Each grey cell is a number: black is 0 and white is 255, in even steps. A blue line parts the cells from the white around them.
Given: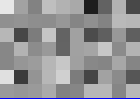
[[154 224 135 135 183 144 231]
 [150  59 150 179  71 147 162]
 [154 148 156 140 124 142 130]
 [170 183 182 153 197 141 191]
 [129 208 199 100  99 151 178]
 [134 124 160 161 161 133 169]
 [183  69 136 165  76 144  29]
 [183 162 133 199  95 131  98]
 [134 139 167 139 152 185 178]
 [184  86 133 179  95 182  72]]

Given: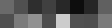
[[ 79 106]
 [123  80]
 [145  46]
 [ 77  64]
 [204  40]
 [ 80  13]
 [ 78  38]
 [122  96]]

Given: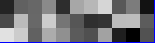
[[225  73  36]
 [204 187  97]
 [ 97 104 103]
 [172 204 138]
 [144 117  45]
 [ 91  86 167]
 [ 80  47 183]
 [162  51 214]
 [ 31 188  88]
 [  1 189 124]
 [ 82  92  18]]

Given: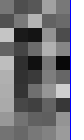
[[115 152 170 173 176 190  99 197  81 119]
 [104 115  71  52  49  47  69  26 121  78]
 [120  97  64 111  58  16 108  20 180  87]
 [130  95  99 150 126 118 177 147  98 161]
 [155 148  55 207 102   8 134  76 106 120]]

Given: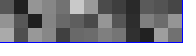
[[170 147  87]
 [ 79  87  32]
 [152  31 149]
 [135 132 134]
 [ 64 105 114]
 [105  94 201]
 [108  74 154]
 [127 150  75]
 [117  85  62]
 [ 48  45  41]
 [ 33 127  90]
 [158 108  83]
 [113 149  70]]

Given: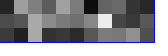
[[ 59  75  36]
 [ 32  84 158]
 [169 169 127]
 [ 50 139  92]
 [ 56 122 161]
 [ 42 111 123]
 [ 87 135  13]
 [124 236  99]
 [120  70 105]
 [144  57  52]
 [ 79  88  40]]
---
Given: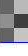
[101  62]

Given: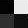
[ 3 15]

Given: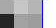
[168 162]

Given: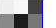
[238  27]

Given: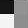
[ 21 142]

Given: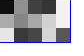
[ 15 134  70]

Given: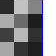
[ 42 107  48]
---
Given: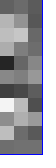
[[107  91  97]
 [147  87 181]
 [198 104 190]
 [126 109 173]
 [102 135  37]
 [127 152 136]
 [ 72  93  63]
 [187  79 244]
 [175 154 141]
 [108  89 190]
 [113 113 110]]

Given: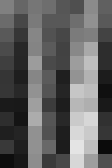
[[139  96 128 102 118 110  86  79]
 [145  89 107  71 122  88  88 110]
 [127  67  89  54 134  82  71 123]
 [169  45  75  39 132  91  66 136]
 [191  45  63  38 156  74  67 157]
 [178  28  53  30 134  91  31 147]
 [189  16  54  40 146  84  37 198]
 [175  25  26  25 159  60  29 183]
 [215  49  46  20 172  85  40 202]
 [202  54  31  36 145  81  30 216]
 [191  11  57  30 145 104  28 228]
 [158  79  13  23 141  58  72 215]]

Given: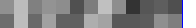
[[ 94  79 144 188 128 147 141  80 125 192 142  51  86]
 [143 126 109 189 105 161  97  96 174 163  88  88  92]]

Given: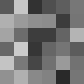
[[ 94 119  89 198  50  79]
 [ 60 117 176 154 143 140]
 [100 180 164 108  61  61]
 [117  92 103 203  54 102]
 [154 114 196 121  70 113]
 [ 41 118 145 176 137 130]]

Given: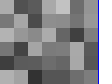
[[109 148 172  81  91 169 194]
 [116 152 120 166  75 142 140]
 [ 64 127 179 151 138 172 101]
 [169  89 118  68 165 123 125]
 [168  86  62  91  92 109 102]
 [110 125 177 162  50  85  85]]

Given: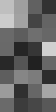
[[ 97  50 191 159]
 [ 68 100 204 162]
 [111 103 106  93]
 [ 54 208 105  37]
 [ 33 103  40  85]
 [124  44  94 134]
 [102 166 155  47]
 [ 71  88 106  60]]
